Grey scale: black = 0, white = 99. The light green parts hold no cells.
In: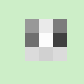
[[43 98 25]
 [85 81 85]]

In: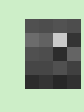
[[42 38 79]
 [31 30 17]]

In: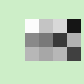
[[53 47 22]
 [71 65 71]]

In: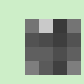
[[32 29 24]
 [37 37 30]]

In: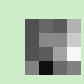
[[31 53 53]
 [32 35 63]]

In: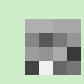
[[52 34 47]
 [61 57 66]]

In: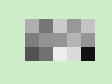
[[48 57 58]
 [32 44 92]]

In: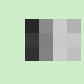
[[22 50 78]
 [19 51 79]]
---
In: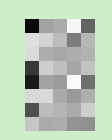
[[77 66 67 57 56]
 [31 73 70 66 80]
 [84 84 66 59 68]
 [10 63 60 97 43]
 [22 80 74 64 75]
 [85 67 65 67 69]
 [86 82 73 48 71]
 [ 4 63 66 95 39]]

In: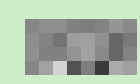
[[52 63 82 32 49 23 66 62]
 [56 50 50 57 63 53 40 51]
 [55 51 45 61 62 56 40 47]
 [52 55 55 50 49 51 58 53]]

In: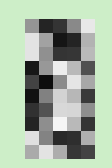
[[66 88 67 21 26]
 [87 51 16 18 68]
 [14 55 95 72 20]
 [19 32 84 83 55]
 [ 7 50 82 71 22]
 [26  5 54 89 65]
 [ 9 59 92 72 31]
 [88 56 20 21 72]
 [88 63  8 14 69]
 [58 14 20 53 90]]

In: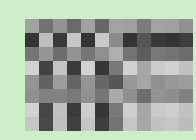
[[77 28 74 25 77 24 45 77 65 75 77 73]
 [81 27 75 23 80 21 47 80 65 78 80 75]
 [56 50 51 47 56 46 66 56 43 57 55 50]
 [58 38 61 39 58 40 33 59 64 56 59 61]
 [81 26 76 23 81 21 47 81 65 79 81 75]
 [46 58 42 57 46 56 68 45 36 47 45 42]
 [20 74 23 77 20 78 54 20 33 22 20 24]
 [63 44 57 41 62 40 63 62 48 63 62 56]]

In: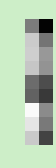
[[78 26]
 [89 47]
 [97 54]
 [38 22]
 [42 30]
 [77 57]
 [80 59]
 [79 45]
 [48  1]]

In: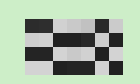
[[82 82 13 14 14 82 13]
 [14 14 82 78 81 13 82]
 [80 81 13 13 16 80 13]
 [17 18 81 78 75 16 79]]
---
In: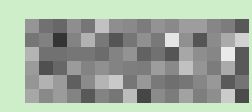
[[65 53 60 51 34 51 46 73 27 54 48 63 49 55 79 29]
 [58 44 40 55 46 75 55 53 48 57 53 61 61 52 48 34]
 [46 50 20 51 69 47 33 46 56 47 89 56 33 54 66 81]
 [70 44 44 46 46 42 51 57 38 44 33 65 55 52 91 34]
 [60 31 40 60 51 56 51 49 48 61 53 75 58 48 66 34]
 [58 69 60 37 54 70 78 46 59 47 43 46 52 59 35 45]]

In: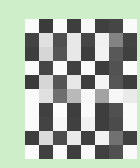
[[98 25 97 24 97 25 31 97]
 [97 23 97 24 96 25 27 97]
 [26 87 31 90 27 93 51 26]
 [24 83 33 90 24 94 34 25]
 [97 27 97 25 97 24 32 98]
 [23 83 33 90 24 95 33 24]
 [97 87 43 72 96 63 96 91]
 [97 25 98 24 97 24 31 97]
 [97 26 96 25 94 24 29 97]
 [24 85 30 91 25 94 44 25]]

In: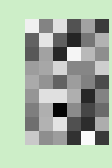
[[78 55 61 19 97 22]
 [93 51 87 32 63 23]
 [38 89 37 14 46 69]
 [34 63 15 95 72 55]
 [61 65 83 52 52 80]
 [66 57 38 61 50 29]
 [58 87 87 68 15 51]
 [49 68  2 54 27 41]
 [43 69 88 31 17 67]]

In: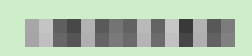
[[64 74 40 33 68 39 47 41 70 42 75 27 68 38 50]
 [65 76 37 28 69 35 45 38 72 39 77 22 69 34 48]]

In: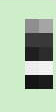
[[ 8 11]
 [55 64]
 [23 22]
 [12 17]
 [92 94]]

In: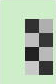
[[78 19]
 [19 68]
 [74 21]
 [13 72]]

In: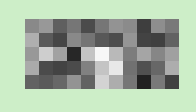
[[38 35 40 57 38 82 67 46 13 47 25]
 [53 59 37 46 29 46 57 54 24 55 47]
 [68 35 27 53 45 34 30 58 26 25 38]
 [59 80 63 15 76 96 72 48 64 52 62]
 [66 29 26 29 50 76 90 44 31 40 67]]

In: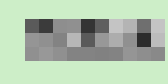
[[56 59 56 51 51 50 51 58 55 53]
 [35 23 55 56 20 37 76 70 43 76]
 [58 56 51 71 35 59 67 56 17 73]]
